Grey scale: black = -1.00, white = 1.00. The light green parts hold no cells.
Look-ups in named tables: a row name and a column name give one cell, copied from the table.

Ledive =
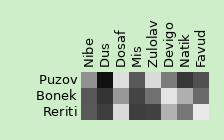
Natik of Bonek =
0.37
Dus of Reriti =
-0.51
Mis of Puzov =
-0.30
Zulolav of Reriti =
-0.49
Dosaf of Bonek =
0.19
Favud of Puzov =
-0.37
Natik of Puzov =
-0.56
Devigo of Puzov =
-0.03
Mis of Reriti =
-0.51
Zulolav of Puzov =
0.71
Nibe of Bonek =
-0.32
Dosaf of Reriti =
0.71
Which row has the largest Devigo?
Bonek

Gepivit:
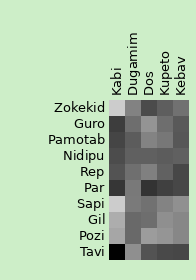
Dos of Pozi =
0.22
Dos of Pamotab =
0.03
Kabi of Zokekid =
0.60
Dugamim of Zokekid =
0.02
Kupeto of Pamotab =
-0.07
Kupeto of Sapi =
0.03
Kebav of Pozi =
0.06
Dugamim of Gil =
-0.18
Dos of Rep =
0.00
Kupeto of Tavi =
-0.43
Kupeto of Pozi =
0.17
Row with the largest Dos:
Pozi

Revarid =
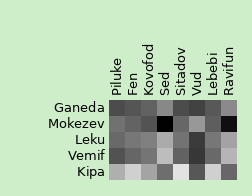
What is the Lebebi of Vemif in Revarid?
-0.18
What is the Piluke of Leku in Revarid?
-0.18
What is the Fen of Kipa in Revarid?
0.63
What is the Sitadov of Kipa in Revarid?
0.77
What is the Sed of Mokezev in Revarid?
-0.99
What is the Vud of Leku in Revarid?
-0.54
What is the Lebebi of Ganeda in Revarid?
-0.31
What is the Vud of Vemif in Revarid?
-0.57
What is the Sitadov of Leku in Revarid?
-0.10
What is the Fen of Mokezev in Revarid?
-0.22
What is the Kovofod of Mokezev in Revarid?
-0.35
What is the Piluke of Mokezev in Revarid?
-0.11
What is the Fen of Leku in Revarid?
-0.07
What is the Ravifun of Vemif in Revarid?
0.42
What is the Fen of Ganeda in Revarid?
-0.33

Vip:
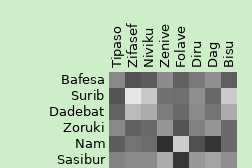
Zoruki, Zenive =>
0.17
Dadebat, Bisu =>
0.35
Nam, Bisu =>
-0.17
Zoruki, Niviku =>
-0.18
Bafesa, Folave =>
-0.24
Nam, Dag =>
-0.59
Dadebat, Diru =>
0.08
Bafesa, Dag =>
0.11
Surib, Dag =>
-0.19
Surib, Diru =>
0.11
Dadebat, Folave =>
-0.18
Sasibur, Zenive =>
0.35
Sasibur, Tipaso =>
0.03
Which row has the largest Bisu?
Surib

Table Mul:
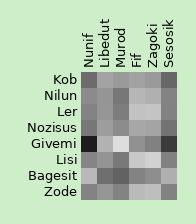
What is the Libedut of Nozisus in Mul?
0.23
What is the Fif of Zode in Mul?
0.46
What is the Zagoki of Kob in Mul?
0.21
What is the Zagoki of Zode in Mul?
0.49
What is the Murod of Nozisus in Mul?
0.10
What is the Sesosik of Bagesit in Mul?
0.37
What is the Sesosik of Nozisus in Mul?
-0.10
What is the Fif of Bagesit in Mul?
0.03
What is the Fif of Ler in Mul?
0.52
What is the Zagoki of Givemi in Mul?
0.01
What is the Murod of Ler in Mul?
-0.02
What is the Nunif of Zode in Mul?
0.03
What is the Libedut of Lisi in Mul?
0.16
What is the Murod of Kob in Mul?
0.21
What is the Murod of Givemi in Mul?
0.73
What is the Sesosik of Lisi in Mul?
0.01
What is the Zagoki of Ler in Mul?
0.54
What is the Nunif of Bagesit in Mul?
0.45
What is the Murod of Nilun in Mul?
-0.07
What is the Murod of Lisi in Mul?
-0.05

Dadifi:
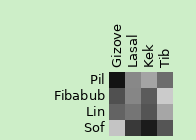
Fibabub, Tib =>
0.59
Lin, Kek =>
-0.34
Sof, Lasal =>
-0.55
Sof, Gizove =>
0.54
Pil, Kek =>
0.29
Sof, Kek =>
-0.79
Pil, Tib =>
-0.15
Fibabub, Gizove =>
-0.37
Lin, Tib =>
0.30
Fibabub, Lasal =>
0.05
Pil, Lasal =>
0.07
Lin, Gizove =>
-0.22
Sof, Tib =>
-0.33
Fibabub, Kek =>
-0.29
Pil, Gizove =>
-0.85
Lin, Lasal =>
-0.08

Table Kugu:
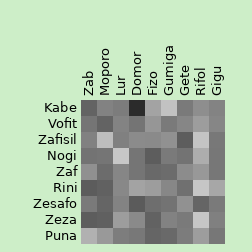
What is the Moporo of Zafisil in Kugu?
0.48
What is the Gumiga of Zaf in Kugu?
-0.15
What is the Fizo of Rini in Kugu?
0.23
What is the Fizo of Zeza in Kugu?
-0.23
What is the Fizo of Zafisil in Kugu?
0.08
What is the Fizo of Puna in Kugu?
-0.21
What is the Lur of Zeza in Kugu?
0.23
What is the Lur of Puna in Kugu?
-0.02
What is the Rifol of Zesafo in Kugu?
-0.21
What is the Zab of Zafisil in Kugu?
0.01
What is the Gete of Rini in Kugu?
-0.12
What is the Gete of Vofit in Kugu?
0.05
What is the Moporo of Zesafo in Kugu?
-0.21
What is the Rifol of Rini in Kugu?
0.55
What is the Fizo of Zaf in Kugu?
-0.18
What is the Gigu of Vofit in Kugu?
0.05
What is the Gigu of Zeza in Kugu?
0.00
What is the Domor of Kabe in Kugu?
-0.66
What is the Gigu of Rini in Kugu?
0.31

